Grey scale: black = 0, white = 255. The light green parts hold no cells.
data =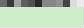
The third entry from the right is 68
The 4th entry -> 94
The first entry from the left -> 106
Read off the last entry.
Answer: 235

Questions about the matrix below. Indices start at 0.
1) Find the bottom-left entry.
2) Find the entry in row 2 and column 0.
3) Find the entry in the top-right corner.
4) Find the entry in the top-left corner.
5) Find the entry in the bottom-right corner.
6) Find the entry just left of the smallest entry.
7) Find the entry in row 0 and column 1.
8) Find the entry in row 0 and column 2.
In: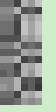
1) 94
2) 126
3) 194
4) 110
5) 152
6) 94
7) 110
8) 67

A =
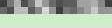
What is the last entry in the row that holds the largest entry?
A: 149
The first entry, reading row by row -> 63
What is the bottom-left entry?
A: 105
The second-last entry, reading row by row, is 149
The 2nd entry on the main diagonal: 79
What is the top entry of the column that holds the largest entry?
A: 149
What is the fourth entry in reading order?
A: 79
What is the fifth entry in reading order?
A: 119
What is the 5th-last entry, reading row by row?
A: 135

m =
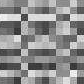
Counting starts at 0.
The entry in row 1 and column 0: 113
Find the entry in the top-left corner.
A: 169
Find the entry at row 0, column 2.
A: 127
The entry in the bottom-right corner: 75
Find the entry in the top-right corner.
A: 141
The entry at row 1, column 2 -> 89
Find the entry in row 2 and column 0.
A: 235
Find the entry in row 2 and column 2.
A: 220
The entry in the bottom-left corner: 113
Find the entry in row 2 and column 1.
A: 220
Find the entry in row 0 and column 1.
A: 154

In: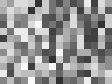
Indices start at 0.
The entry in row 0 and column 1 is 158
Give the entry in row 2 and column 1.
204
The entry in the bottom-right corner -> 189
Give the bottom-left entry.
130
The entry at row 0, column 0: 189
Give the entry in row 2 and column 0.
116
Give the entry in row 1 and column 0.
173
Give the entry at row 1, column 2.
189
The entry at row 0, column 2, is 220
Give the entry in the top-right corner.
173

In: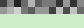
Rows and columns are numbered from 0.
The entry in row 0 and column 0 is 63
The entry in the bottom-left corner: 151
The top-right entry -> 135
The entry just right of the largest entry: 120
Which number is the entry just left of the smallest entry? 135
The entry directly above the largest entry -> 35

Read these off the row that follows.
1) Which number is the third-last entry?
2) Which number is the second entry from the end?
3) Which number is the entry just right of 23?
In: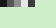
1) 143
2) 231
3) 88

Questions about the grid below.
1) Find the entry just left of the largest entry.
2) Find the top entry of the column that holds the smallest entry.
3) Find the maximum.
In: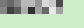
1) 104
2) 185
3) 232

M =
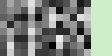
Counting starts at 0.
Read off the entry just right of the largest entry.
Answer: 140
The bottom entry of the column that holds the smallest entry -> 69
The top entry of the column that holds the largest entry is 57
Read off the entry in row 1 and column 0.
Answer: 111
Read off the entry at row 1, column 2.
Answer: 127
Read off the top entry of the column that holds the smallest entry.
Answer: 41
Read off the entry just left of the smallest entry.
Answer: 57
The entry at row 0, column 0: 111
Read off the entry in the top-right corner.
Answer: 57
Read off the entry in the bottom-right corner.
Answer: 179
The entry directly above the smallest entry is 95
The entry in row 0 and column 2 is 127
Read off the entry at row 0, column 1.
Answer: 166
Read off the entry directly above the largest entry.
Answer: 41
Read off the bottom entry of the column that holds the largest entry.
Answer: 111
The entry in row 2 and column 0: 95
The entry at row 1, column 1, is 140
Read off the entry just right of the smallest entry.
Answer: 207
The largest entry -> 236
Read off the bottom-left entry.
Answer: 69

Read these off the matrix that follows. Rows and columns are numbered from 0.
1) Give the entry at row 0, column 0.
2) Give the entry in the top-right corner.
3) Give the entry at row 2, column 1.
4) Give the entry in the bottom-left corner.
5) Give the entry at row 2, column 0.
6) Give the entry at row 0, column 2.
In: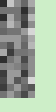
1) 46
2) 168
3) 168
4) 116
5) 46
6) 141
